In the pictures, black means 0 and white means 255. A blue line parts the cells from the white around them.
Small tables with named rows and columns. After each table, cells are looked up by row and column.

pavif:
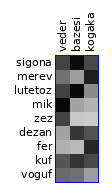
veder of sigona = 67
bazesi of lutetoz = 9
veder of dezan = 163
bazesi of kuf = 52
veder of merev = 113
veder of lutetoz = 65
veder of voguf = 106
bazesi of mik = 163
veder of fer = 176
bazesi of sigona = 11
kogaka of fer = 38
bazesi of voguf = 112
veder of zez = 67
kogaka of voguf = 157
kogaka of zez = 203
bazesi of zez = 199
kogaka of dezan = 82
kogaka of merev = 30
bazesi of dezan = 53
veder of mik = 8

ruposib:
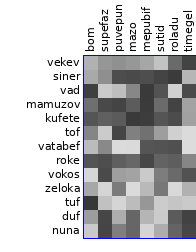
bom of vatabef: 187
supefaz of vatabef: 137
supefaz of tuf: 193
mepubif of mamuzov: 59
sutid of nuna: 173
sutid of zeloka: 120
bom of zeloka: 167
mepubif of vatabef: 85

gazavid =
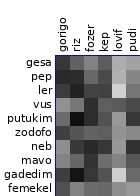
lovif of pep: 177
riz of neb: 57
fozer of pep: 103
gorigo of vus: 145
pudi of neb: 49
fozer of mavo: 51
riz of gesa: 97
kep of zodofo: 94
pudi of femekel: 153
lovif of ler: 208
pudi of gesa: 162
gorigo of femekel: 80
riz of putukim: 16

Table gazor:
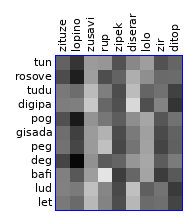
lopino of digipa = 127
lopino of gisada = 64
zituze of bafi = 128
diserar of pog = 142
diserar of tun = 136
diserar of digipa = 216
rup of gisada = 178
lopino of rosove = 31
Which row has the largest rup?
bafi

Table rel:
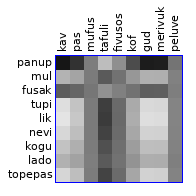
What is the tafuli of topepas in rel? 67
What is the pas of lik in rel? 199
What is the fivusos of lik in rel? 105
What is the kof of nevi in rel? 167
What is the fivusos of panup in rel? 143
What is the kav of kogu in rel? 194
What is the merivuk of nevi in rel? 209
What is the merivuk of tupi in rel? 215
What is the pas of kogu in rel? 175
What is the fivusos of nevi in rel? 107
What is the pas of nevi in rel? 190
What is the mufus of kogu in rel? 124
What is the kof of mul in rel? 151
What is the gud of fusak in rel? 94
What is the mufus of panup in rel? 125
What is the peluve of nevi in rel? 131
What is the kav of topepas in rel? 214
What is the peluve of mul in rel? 129

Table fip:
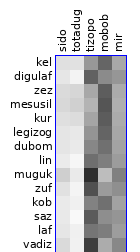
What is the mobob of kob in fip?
112
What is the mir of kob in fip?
162
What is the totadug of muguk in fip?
234
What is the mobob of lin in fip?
126
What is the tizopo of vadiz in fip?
62
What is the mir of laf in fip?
157
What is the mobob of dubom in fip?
112
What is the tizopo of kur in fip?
165
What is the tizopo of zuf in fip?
80
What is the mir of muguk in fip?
128
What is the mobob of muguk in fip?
189

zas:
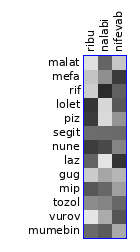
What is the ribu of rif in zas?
206
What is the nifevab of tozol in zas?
103
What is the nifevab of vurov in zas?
84
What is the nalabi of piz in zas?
218
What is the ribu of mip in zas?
87
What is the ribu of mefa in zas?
196
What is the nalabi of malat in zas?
100
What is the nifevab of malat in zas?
198
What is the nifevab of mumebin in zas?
170
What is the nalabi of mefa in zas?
143
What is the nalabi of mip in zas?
103
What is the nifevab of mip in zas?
159
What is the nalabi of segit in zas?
107
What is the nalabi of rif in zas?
42
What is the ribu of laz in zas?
99
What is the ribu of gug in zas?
203
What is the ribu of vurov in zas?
229
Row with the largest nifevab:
malat

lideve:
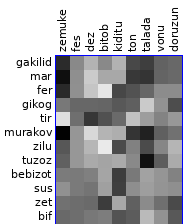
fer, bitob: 230
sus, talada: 158
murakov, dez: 216
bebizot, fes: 122
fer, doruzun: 140
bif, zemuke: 105
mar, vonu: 100
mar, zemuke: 15
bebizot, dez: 128
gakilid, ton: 72
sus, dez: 116
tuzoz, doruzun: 171
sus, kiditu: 63
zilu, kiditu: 75
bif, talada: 186
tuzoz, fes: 151
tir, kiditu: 106
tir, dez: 55
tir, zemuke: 223
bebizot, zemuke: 123

